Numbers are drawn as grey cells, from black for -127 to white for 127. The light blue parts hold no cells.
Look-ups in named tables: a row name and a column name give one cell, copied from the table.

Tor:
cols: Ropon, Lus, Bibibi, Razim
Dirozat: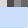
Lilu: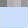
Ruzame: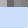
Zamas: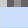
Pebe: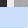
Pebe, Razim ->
41
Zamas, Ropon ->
76
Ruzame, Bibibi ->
10
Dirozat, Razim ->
-23
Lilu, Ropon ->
-1
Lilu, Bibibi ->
56
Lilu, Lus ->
46
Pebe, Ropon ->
-80
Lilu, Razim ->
26
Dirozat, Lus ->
-50
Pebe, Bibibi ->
38
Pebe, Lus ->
107
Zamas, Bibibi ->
17
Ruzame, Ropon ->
49
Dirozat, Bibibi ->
13
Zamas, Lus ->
-29
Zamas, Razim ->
-25
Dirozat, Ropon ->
88
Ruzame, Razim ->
0

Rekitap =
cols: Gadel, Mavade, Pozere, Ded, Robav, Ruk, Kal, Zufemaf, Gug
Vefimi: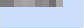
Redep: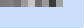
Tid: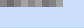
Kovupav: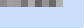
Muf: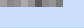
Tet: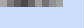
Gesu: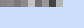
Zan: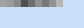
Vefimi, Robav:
33
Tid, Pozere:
6
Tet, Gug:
32
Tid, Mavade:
-17
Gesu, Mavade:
9
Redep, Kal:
24
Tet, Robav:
-22
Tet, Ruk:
30
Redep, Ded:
25
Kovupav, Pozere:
27
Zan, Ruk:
17

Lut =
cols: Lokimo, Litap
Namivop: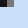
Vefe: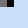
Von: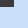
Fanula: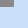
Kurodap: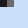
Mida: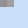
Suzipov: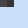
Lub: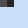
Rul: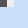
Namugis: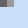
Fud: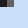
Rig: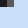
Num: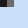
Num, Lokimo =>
-102
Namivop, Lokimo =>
-106
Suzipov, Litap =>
-74
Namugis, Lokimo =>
-28
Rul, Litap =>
111
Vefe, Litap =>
-119
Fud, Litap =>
-28
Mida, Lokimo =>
17

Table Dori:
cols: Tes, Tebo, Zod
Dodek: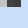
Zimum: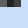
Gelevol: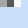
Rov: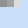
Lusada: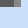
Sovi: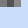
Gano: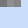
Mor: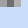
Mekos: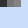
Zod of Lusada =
7
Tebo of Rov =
35
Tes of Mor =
32
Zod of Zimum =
-64
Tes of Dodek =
67
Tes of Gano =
-8
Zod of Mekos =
3
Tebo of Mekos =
-10
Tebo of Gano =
15
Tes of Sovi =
-6
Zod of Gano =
4
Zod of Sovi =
8
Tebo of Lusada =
-36
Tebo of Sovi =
-45

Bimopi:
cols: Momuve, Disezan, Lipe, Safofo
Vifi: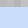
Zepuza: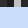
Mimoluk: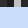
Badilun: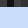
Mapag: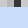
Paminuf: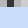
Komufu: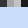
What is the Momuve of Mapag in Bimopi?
75
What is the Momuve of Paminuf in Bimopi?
56
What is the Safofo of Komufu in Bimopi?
-101
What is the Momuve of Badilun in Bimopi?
-67
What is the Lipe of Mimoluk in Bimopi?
63
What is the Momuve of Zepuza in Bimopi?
-81
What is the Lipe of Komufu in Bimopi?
66
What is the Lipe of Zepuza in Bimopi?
63
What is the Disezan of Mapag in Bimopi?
56
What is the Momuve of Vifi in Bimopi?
58
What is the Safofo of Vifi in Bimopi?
66
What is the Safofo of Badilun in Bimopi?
-77
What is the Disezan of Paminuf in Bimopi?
-74
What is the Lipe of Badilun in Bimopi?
-64
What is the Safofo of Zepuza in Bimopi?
-88
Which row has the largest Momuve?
Mapag

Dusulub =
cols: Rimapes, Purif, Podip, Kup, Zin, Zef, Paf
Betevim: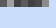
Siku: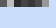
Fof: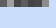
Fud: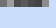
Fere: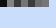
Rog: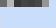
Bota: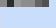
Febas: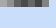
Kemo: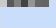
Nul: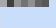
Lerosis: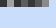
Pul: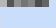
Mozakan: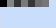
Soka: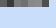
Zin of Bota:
12
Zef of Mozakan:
-18
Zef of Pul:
-51
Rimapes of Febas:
41
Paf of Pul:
-26
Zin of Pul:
4
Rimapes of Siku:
-37
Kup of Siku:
-59
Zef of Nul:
-28
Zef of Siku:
-52
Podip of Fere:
-68
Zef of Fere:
-19
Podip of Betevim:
-61
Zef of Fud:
-61
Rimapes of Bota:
10
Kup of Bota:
13
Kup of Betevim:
-36
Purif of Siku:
62
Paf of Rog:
21
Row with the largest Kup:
Bota

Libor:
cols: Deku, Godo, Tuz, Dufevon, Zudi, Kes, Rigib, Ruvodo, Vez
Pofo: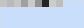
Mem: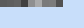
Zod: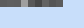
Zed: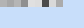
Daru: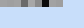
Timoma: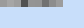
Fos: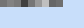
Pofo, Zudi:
74
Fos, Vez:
-17
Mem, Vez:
-46
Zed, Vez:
43
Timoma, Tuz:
30
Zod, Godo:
-32
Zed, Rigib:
-53
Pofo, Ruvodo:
76
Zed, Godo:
39
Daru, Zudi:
39
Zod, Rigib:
-28

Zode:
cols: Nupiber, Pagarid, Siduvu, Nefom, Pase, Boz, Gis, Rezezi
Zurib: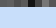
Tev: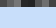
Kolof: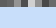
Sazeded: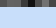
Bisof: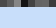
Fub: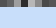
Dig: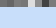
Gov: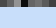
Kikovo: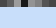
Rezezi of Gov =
-63
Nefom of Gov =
-115
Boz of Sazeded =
-50
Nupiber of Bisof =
-53
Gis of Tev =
-16
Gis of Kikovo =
-43
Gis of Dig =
-61
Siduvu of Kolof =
20
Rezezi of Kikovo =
-57
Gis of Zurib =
-9
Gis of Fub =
-54
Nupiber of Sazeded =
-45
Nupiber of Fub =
-45
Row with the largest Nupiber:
Dig

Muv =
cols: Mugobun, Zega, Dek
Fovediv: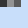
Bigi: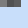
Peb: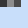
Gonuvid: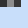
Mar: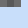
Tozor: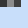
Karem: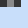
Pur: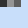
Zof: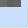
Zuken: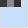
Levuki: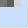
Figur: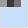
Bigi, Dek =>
-35
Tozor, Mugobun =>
-75
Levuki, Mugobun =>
-9
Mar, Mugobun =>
-18
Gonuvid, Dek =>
-72
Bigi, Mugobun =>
-3
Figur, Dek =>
-12
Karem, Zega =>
10
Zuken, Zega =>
10
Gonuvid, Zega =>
13
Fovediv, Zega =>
19
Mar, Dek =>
-19
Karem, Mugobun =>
-75
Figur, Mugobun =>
29
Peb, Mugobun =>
-74
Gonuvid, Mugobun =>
-78
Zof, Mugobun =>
-19
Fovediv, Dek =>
-37
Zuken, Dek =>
-78

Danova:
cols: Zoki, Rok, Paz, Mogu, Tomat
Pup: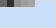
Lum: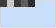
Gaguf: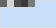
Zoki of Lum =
-66
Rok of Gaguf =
84
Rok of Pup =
-80
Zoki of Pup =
-24
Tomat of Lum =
-83
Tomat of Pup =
36
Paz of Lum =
-70
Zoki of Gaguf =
-25
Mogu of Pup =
31

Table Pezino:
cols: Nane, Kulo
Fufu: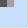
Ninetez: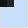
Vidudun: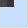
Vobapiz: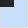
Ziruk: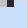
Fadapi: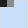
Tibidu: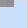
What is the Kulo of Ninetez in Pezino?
-90
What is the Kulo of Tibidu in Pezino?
17
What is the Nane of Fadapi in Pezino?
-97
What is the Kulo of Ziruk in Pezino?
-84
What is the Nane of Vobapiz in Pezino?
-90
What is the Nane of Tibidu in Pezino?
20
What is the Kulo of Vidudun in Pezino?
-74
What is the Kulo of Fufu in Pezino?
34
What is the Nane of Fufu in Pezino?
-42
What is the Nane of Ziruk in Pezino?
65
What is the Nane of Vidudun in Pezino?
-57
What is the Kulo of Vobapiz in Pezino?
-88
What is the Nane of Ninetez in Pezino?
-109
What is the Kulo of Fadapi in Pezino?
12

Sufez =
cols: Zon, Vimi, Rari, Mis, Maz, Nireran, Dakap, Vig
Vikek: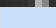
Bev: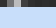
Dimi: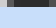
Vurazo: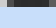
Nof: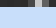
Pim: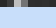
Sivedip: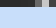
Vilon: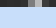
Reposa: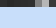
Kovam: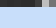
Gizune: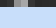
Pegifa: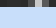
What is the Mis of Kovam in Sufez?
-83
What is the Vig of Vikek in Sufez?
-78
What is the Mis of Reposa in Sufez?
-82
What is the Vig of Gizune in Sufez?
-83
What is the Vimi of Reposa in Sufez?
-86
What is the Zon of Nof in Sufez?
-82
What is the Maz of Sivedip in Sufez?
-81
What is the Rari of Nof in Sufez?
-82
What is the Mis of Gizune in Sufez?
39
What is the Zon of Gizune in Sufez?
-83
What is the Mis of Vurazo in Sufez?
-84
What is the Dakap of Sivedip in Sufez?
71
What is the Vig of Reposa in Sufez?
-70
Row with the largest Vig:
Kovam

